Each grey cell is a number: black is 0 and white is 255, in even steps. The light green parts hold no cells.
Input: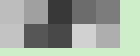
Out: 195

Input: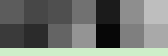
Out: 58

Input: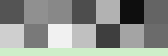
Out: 207

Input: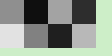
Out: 226

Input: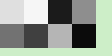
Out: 114

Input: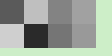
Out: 207

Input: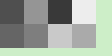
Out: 101

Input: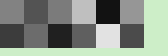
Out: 60
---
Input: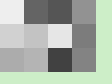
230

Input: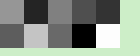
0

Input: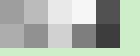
126

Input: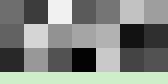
18

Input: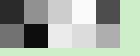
220

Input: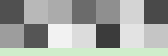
227

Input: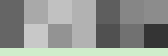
113
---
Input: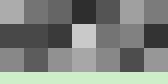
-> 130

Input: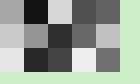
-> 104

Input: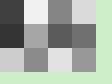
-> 91

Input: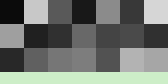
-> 74

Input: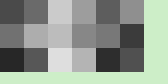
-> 120

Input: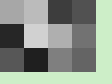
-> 175
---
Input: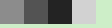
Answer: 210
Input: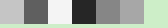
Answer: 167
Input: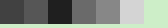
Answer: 212
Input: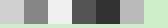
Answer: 186
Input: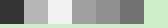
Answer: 115
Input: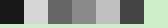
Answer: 68
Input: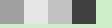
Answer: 65
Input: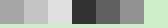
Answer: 146
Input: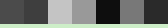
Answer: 42
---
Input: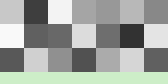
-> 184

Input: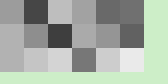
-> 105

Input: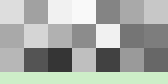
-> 169

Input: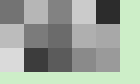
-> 203

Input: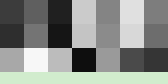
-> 224

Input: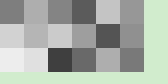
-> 196

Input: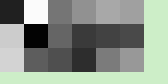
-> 168

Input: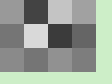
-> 196

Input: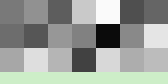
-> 79

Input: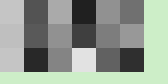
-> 145
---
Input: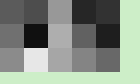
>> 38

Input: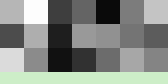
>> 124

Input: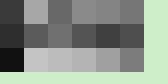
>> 132

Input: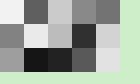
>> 137

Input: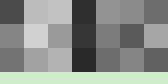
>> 139

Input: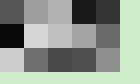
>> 24
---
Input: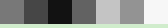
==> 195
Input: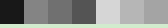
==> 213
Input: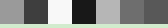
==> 181
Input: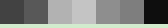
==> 142
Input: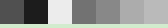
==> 136
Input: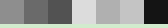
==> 175
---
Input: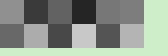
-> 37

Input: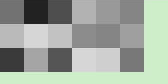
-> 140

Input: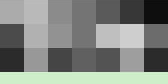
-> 191

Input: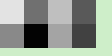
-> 112

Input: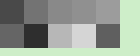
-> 137

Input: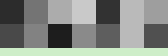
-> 50

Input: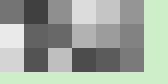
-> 178

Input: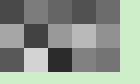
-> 153

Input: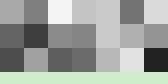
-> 202
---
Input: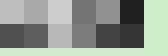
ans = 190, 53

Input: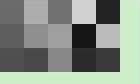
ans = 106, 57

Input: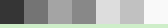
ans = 53, 249

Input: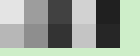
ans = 228, 38

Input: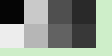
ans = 5, 56

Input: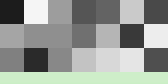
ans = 28, 79

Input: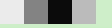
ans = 235, 187

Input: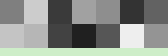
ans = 127, 148
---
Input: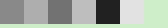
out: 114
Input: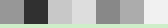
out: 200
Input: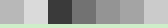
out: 58
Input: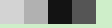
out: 19
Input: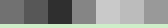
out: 47
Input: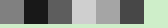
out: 93
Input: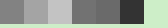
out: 195
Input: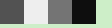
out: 116
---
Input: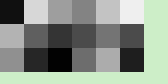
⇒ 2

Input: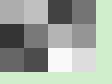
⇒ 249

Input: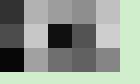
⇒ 110

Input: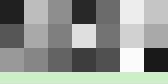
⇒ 99

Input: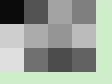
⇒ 76

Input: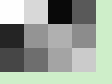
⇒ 164

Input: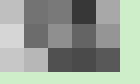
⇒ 80
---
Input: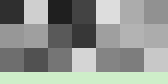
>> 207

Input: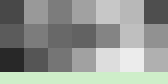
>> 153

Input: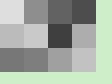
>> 142

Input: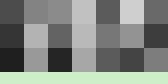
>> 131

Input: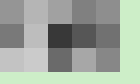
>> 181

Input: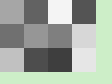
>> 98

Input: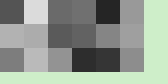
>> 219

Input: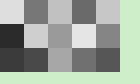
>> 119

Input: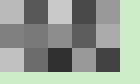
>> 86

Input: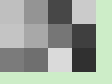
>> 147
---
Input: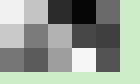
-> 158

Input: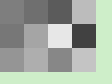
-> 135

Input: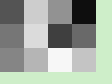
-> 247

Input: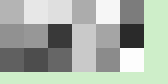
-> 102

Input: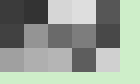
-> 181

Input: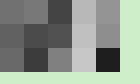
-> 128

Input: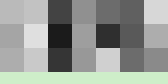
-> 53

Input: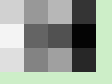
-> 160
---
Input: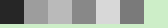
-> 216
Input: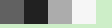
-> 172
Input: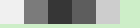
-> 93
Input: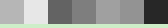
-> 147
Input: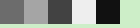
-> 238
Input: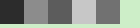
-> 199
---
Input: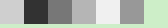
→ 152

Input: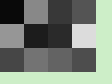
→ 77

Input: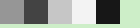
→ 23

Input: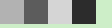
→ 44

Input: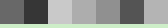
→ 180

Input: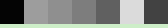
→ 66

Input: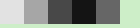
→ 102

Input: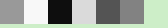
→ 130
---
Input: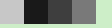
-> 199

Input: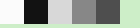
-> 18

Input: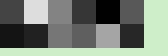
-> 118

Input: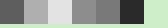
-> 227

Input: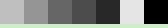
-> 76

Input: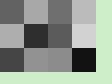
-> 69

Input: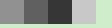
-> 145

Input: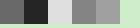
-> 37
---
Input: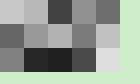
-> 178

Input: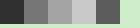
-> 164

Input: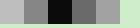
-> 11

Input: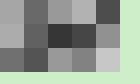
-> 54

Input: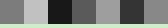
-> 90

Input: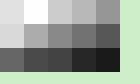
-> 137

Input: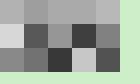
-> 150

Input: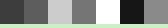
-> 117

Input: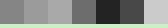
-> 109
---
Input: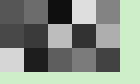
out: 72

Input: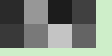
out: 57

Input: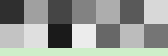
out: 195

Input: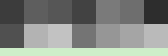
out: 80

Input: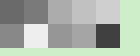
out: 136

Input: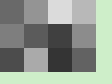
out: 126

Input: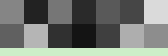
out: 96
